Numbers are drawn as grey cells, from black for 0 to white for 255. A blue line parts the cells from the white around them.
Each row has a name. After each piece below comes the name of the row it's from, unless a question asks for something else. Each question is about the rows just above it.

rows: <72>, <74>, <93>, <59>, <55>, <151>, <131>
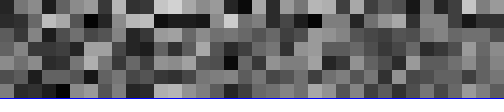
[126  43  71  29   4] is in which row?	<74>
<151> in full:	[ 78  92  29  98  98  84  23  98 118  71  84  56  49  71 118 126 132  92
 118  71  84 112  63 112 126  84 118  49 146  71  78  98  98  63  98 118]
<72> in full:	[ 37 118 139  29  98 139 154  56 182  49  56 197 210 168 139 154  37  10
 168  43 154 118 182 175  63 168  63  92  78  23 118  37  63 197 126 154]
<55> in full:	[139 112 139  43  49 118 175 118  56 104  63 146 139 161  84  78  10 104
  56 146 126 126 161  37  56 146  98  78  43 154  92  92 112 139  98 132]
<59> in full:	[ 98 132  56  56  63  37 161 161  71  37  29  98  49  92 168  84  43  63
 104 118  49 146 154  92  92 104  78  56  71 104  43  56  78 154 104 139]
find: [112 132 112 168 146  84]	<131>

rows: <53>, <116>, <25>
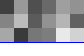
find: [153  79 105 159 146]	<53>
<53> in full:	[ 64 153  79 105 159 146]
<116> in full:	[132 188  91 146 181  97]
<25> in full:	[167  58 119 125 233 210]

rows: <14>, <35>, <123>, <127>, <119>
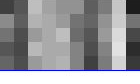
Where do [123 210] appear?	<119>
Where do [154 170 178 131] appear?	<119>
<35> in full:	[139  94 178 170 154 115 101 146 203 115]
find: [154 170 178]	<119>

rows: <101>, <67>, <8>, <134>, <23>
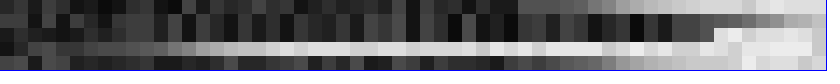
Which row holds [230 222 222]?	<101>
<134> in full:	[ 19  39  67  74  54  54  67  74  74  81  88  95 117 131 158 172 185 193
 193 208 222 208 222 222 222 208 208 222 222 208 215 215 215 222 201 230
 215 230 208 230 230 230 230 201 215 236 215 230 208 208 230 222 208 230
 230 236 236 236 201]
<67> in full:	[ 61  61  19  67  19  61  39  19  54  61  61  32  67  19  61  39  19  54
  26  46  19  54  39  32  54  26  67  54  74  19  67  46  11  74  19  32
  11  54  61  32  67  54  19  39  54  11  54  26  67  67  81  88  95 110
 131 144 172 178 193]
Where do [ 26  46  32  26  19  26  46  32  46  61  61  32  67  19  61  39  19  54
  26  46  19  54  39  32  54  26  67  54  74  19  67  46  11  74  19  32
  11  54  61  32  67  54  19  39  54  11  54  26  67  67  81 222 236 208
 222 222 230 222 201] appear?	<8>
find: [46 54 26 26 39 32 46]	<23>
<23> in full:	[ 67  74  26  74  67  32  39  32  39  46  54  26  26  39  32  46  74  39
  39  54  61  74  32  61  39  74  26  32  74  61  32  61  46  46  39  26
  61  74  61  74  88  95 103 125 151 164 178 185 193 201 201 201 208 236
 215 222 222 201 215]

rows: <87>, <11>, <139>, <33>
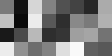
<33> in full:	[236 145 109 130 222 249  96  88]
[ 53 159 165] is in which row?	<139>
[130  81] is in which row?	<87>
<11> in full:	[193  10 236  88  46 137 122 177]

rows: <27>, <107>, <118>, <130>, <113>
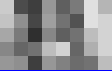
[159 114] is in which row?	<107>
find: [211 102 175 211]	<130>
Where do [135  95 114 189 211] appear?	<118>
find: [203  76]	<27>
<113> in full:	[151 143  62 151 129 108 114 189]
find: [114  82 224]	<107>

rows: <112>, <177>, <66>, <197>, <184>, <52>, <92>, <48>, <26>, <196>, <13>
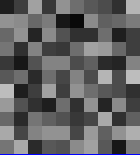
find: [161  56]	<112>
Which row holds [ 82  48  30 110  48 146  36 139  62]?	<48>
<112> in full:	[ 30  62 161  56 146 110  88  76  48 181]
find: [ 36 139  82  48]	<66>
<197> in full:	[117  48 131  62  56 110 161 154 104  62]
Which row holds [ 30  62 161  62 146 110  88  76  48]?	<92>
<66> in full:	[104 146  36 139  82  48  48 110  30  62]

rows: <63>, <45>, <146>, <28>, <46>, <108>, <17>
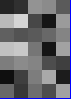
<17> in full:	[104  55 110  77 162]
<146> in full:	[ 96  83  90 104 132]

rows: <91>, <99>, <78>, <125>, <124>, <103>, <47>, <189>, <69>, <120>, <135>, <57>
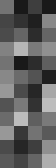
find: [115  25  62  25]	<91>
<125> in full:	[130 182 122 144]
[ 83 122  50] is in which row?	<189>
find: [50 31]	<99>

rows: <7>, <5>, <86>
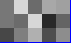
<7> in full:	[119 215 107 168 160]
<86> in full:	[ 71 127 176  78 141]
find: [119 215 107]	<7>

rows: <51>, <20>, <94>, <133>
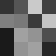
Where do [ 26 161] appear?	<94>
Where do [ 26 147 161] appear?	<133>
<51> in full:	[ 51  85 202  64]
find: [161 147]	<94>
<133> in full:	[ 26 147 161  38]
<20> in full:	[128 121  58 196]

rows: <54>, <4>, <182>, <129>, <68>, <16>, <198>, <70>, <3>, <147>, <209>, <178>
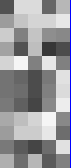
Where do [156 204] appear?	<147>
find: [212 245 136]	<3>
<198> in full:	[115 109  76 128 219]
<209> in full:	[121  90  69 109 225]
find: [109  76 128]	<198>

